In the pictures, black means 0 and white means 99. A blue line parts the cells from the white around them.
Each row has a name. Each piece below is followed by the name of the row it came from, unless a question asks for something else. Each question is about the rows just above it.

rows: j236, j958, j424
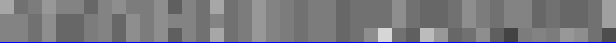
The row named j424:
[51 51 44 55 40 40 48 51 40 55 48 55 37 51 44 65 44 48 59 51 48 44 48 48
 40 44 55 83 44 37 73 59 40 44 55 37 26 48 51 48 59 55 44 30]
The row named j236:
[65 44 48 59 51 51 40 51 55 48 48 55 37 51 44 65 44 48 59 51 48 44 48 48
 40 44 44 44 55 44 40 40 44 55 48 44 51 51 40 44 40 40 44 62]
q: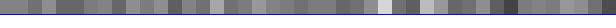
j424
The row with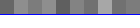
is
j424
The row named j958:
[51 51 44 55 40 40 48 51 40 55 48 55 51 51 44 51 44 48 59 51 48 44 48 48
 40 44 44 44 55 44 40 40 44 55 48 44 51 51 40 44 40 40 44 62]

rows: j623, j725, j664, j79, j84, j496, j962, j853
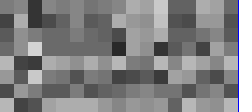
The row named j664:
[35 56 48 41 41 48 41 38 29 63 59 67 38 38 45 52 35]
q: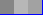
j84
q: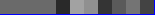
j79
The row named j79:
[41 56 82 41 41 41 41 41 16 63 56 20 35 45 26 63 48]
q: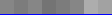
j623

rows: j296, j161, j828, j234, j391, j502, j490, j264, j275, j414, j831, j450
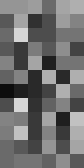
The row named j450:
[41 45 45 38 55 34]
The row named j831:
[41 34 26 58 30 64]
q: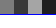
j275
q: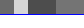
j828
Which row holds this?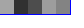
j161
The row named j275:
[51 48 22 64 12 75]

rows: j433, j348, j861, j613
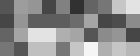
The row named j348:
[27 58 36 36 36 42 64 27 30 54]
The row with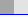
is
j861
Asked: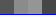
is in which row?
j861
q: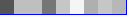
j613

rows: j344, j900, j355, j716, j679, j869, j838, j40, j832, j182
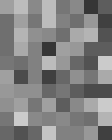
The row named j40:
[56 62 46 62 36 53 66 79]
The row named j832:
[46 79 53 50 53 46 43 70]

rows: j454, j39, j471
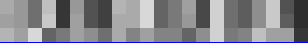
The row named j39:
[62 59 43 78 21 62 32 25 66 66 84 39 47 59 28 81 43 36 55 78 36 18]
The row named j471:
[70 62 84 39 47 62 55 43 66 51 62 51 51 39 55 81 47 51 74 62 62 21]
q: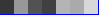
j454
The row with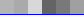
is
j454

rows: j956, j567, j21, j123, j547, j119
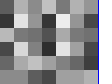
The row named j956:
[36 69 54 75 47 69 58]
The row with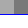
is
j21
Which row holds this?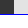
j567
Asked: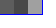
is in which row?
j119
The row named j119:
[54 54 36 28 62 62 69]
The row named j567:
[21 88 58 21 92 58 28]

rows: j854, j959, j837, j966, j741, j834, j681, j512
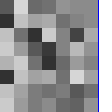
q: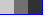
j741
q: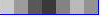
j966
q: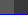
j966
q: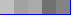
j959

